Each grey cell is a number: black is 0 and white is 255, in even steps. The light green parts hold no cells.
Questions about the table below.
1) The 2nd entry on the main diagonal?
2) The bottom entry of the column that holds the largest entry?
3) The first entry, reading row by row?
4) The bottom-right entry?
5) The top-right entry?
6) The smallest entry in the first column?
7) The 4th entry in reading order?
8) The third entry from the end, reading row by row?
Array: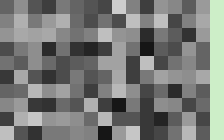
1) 176
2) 154
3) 100
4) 92
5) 154
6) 56
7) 62
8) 114

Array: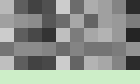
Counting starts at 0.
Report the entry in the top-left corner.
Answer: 185
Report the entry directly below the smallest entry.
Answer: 147
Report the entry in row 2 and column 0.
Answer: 204
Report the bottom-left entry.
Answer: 191
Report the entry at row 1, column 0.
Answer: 160
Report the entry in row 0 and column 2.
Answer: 66
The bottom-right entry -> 43
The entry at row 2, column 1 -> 94
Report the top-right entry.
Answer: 43
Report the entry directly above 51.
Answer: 87
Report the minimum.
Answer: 36
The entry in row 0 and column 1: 94
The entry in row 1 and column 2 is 140

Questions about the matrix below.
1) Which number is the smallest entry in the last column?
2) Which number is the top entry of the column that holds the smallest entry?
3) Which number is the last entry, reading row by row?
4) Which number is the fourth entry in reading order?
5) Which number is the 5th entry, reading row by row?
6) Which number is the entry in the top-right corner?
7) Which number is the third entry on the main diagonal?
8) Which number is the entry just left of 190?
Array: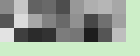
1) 160
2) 175
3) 190
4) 105
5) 77
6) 167
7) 43
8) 85

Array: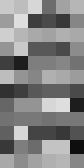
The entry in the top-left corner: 201
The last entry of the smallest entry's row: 14
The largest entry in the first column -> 207
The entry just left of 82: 56
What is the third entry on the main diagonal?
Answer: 169
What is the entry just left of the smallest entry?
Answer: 195
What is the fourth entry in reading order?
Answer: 108
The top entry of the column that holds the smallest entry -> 182
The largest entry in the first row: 215
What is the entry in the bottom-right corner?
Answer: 134
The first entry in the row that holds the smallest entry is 56
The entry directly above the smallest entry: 82
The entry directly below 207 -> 148
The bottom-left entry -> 169
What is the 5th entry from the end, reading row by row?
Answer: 140
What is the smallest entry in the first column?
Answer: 49
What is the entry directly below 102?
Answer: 114
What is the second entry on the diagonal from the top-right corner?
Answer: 56

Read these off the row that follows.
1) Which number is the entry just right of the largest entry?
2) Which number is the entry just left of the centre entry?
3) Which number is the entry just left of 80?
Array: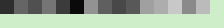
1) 138
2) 146
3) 101

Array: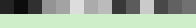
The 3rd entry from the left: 48
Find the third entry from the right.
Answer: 72
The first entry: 35
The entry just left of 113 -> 97

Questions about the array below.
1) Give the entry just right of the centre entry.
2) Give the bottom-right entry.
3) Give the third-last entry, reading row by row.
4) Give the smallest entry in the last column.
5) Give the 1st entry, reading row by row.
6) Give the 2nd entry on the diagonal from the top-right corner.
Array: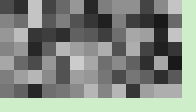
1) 174
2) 174
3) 159
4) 25
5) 75
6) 25

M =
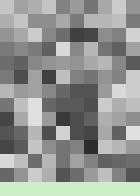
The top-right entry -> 147
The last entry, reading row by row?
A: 84
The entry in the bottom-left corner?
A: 103
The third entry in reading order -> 174
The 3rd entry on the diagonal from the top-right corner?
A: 141
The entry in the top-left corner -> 196
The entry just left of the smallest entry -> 129
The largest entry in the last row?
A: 203
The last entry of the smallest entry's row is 154
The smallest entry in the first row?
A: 116
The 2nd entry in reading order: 161
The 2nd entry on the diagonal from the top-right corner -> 190
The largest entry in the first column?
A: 216
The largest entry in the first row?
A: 203
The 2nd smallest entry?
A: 58
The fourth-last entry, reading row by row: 154
